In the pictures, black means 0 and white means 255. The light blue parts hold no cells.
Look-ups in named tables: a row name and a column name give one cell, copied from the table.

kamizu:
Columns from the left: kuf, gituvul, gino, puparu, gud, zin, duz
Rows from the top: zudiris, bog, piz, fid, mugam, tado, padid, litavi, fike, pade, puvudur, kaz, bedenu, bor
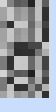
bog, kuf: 163
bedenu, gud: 141
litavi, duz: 173
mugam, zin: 192
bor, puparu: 163
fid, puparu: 199
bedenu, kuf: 121
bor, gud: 116

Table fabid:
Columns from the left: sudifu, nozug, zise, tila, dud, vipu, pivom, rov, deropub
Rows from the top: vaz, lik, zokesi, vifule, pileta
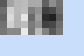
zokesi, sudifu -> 101
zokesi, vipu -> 158
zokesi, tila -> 229
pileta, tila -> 234
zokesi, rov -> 33
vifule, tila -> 189
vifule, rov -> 72
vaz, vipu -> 170
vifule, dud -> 124
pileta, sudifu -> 119
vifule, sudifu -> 113
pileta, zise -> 136
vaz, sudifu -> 90
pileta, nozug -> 137
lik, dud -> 127
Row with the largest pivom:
pileta

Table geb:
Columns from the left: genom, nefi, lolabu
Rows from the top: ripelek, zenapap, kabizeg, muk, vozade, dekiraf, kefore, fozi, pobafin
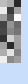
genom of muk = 67
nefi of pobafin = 137
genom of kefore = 159
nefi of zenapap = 59
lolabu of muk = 106
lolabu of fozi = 131
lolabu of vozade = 117
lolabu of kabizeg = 253
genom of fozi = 174
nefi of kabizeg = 88
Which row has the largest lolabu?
kabizeg

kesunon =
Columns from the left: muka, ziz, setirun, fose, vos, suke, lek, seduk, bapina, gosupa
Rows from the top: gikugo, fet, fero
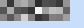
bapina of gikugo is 57
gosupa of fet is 100
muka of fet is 85
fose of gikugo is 172
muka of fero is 135
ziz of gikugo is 55
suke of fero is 54
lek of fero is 71
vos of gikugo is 138
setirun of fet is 85
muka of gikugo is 159
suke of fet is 245
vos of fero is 129
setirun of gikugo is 159
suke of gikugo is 46
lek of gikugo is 79

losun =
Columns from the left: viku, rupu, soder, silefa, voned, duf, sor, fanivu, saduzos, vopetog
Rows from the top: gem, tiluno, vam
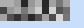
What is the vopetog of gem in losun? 163
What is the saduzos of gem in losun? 119
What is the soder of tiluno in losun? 169
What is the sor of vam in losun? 161
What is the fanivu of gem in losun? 162
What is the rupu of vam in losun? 81
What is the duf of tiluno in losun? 205
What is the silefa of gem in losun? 40
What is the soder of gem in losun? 157
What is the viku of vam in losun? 162
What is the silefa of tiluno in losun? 120
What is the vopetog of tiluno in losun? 111
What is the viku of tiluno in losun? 69
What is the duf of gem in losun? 179
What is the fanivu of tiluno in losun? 210
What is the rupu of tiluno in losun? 151
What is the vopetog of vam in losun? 118
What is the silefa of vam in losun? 98
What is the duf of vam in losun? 82
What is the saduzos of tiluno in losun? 84
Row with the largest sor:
vam

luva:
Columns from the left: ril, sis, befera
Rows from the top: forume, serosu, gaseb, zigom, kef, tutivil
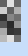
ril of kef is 170
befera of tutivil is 110
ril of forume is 99
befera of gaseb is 111
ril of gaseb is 49
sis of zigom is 42
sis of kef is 51
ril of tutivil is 185
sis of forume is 226
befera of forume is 106
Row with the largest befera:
serosu

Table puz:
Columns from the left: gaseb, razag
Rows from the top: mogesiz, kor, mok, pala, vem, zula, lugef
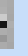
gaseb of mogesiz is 173
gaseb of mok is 203
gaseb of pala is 21
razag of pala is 174
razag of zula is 169
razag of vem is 169
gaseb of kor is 176
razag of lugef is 166
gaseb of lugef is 171
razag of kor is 168
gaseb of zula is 151
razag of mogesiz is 169
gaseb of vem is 173
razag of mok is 166

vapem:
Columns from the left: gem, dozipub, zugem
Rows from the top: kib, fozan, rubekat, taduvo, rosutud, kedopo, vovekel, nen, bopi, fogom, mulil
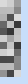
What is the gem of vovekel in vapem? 104
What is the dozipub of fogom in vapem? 188
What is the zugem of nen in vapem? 110
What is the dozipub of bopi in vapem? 74
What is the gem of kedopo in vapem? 206
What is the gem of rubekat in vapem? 176
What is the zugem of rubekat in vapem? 219
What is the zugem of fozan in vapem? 136
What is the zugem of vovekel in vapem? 58
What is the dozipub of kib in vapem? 206
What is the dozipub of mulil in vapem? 70
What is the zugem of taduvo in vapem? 58
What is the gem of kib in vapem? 218

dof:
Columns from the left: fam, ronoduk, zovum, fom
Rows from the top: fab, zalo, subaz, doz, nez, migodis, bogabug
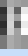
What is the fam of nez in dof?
65
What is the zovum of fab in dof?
161
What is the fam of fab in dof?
119
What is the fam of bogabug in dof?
121
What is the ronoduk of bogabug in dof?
171
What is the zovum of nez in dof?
161
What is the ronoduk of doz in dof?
212
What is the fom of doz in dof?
234
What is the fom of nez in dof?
251
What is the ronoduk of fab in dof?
170
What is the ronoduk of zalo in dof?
192
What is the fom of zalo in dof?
232

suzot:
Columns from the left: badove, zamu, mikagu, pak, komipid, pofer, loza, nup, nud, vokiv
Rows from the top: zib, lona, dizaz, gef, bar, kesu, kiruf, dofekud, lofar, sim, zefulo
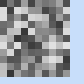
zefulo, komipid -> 102
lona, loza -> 71
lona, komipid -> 150
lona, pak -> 203
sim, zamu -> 133
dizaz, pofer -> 206
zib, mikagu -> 77
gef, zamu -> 119
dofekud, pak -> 119
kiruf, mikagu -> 225
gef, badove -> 109
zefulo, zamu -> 55
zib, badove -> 60
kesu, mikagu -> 55
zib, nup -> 128
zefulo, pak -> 117

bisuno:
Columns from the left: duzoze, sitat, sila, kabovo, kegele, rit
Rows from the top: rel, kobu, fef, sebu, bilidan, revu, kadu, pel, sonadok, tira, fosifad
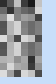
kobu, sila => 127
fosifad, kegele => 194
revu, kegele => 194
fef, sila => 131
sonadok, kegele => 48
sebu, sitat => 181
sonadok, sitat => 185
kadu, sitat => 180
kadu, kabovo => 130
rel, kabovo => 60
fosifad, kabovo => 215
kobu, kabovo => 103
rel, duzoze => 46

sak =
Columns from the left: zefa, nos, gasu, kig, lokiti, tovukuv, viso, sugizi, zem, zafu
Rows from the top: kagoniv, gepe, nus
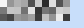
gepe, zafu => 200
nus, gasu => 151
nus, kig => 142
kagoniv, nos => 150
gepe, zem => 209
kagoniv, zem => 83
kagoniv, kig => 166
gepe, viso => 118
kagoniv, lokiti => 80
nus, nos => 69
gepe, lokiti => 227
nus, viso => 193
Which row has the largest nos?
gepe

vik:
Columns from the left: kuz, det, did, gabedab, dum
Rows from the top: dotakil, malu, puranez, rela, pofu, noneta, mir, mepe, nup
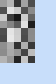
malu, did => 203
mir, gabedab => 175
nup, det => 152
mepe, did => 149
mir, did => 49
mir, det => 174
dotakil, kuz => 158
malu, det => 228
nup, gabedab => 198
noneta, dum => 139
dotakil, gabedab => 163
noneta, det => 232

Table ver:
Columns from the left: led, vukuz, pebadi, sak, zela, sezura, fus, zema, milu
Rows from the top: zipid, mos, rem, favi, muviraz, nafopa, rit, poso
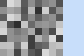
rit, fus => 106
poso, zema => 189
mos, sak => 83
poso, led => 159
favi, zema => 139
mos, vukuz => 166
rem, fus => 130
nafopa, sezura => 179
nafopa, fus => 141
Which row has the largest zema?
nafopa

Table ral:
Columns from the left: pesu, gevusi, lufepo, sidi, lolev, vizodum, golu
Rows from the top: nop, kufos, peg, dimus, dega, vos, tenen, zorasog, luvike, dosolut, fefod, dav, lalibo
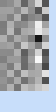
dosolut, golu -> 72
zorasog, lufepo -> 174
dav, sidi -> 113
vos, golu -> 143
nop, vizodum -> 214
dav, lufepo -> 170
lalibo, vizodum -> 198
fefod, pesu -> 139
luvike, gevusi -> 154
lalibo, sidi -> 190
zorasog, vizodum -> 211
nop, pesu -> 135
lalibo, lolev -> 175
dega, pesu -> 126

